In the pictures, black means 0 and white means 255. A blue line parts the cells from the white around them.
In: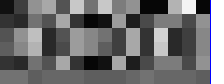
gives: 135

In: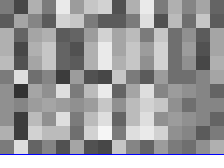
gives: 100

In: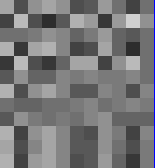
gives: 133

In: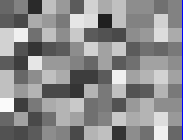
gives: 141

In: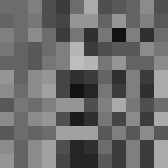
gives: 88

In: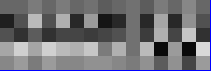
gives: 49

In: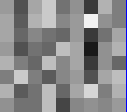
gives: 190

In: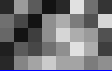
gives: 81

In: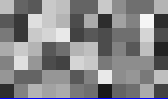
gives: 66
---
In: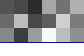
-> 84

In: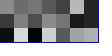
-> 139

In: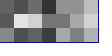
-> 97

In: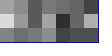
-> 163

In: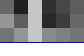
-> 104

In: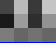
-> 68

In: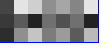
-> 69
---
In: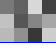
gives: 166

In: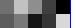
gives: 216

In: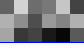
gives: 177

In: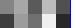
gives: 40

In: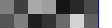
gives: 97

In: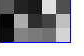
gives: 191

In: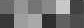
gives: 77

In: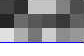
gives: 97

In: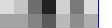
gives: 175
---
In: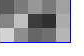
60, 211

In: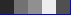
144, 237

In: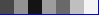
157, 244

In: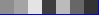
62, 228

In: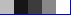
60, 253

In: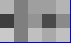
148, 201

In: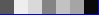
132, 238

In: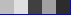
64, 223
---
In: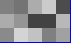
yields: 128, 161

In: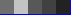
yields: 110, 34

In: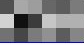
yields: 81, 134

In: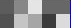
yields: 92, 219

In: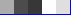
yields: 172, 223

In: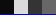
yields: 11, 103

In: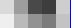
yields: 218, 195

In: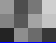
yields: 154, 55
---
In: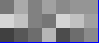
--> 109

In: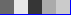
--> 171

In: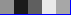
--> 233

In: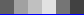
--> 117

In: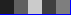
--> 63

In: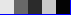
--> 201

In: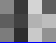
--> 201

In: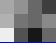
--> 23

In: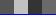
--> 52

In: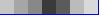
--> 187
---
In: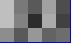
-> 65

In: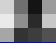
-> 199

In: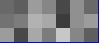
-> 156

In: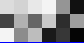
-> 158

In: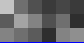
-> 46

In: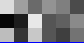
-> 138

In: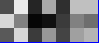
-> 110
